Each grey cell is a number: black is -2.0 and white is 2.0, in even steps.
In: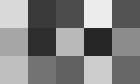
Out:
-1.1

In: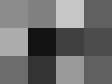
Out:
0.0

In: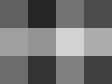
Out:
-1.4

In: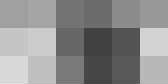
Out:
0.6

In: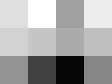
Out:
2.0

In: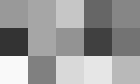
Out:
0.6

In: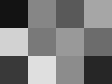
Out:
0.1

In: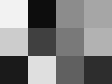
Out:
-1.8
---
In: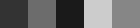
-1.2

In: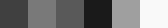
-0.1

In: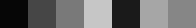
-0.1

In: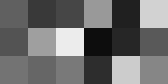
-0.4

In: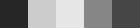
-1.4

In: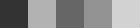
-1.2

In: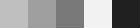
1.0
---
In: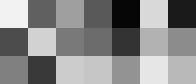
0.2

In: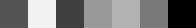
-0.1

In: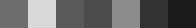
-0.6

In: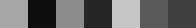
-0.6

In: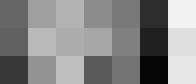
0.2

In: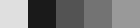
-0.2

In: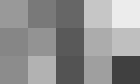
0.3

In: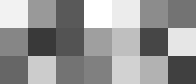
0.2
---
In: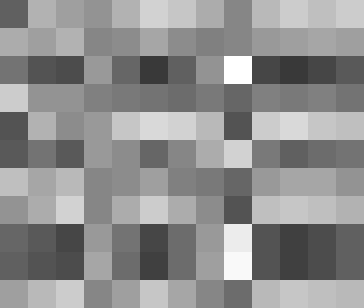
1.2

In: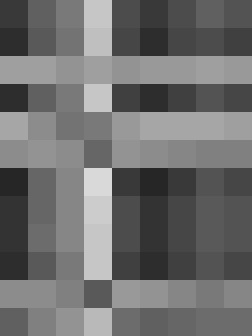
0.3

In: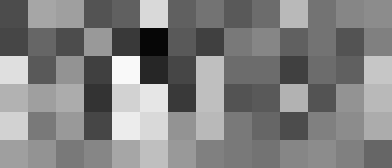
-0.1

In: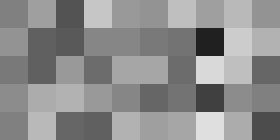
-0.4

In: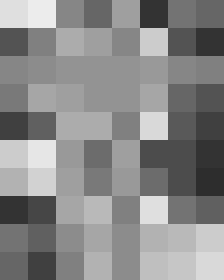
0.0
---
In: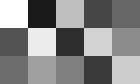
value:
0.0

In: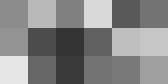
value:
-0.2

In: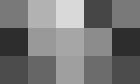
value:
0.5

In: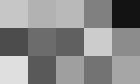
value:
0.5

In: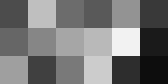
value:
1.2

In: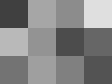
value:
0.5

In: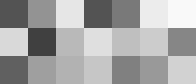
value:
0.0

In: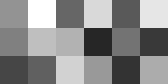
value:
0.4
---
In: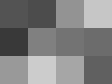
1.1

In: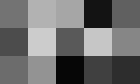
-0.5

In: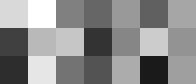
0.6

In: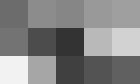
0.5

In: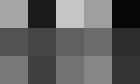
-1.9

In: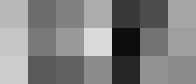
0.6

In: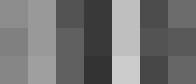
-0.3

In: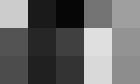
0.5
